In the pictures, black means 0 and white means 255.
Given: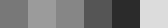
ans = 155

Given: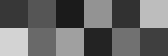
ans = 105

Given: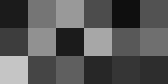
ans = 69

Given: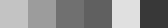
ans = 156

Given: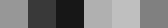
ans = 57

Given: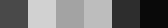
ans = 209

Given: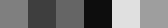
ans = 62

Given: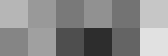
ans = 160

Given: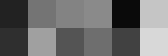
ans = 160

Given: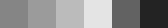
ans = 155
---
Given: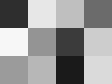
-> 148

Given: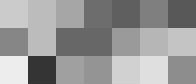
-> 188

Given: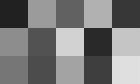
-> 82

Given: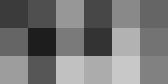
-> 29

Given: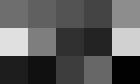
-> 126

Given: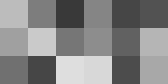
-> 202
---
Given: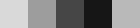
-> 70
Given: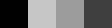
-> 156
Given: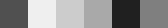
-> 204
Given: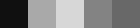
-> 215
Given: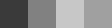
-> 199
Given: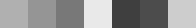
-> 120
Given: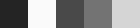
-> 73
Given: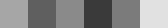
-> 138
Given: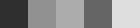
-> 172
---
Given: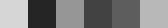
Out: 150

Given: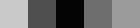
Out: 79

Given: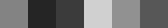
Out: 59

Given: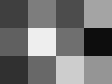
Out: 48

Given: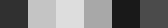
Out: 221

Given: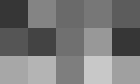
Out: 180

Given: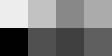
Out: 1

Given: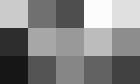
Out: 84

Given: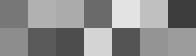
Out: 212
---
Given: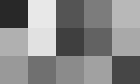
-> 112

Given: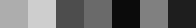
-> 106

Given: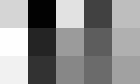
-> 50

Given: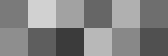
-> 59

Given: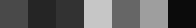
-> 198

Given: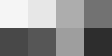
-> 72

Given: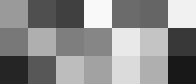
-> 162

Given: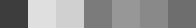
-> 123

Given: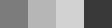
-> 124

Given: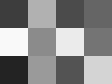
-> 35
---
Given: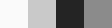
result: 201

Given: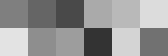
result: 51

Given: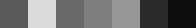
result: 150

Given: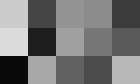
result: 96

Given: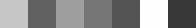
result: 84

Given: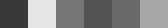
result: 82

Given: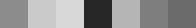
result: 181

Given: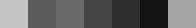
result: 46
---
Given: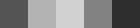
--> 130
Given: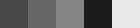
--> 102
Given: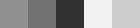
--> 143
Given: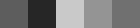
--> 112
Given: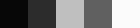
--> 96
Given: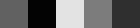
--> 97
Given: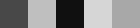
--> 168
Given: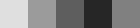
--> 128
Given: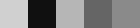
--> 138
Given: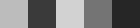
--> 116
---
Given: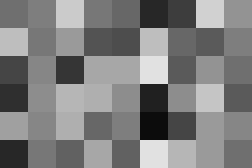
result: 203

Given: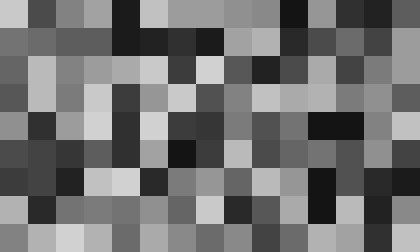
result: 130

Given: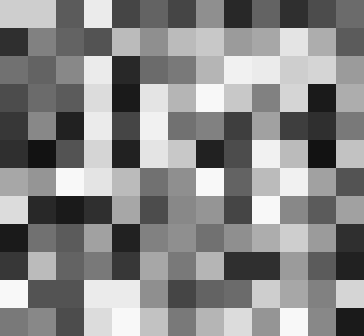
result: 91

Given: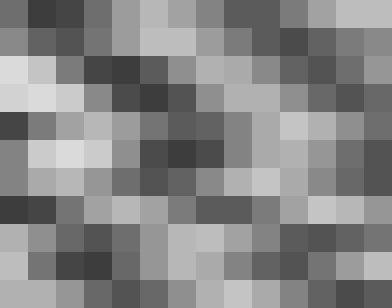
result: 69

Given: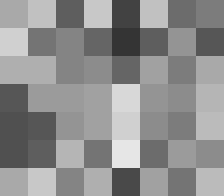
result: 94
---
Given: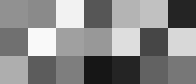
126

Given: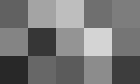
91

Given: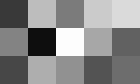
145

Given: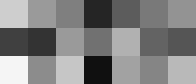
198

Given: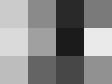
71

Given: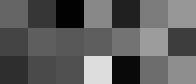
80

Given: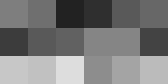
221
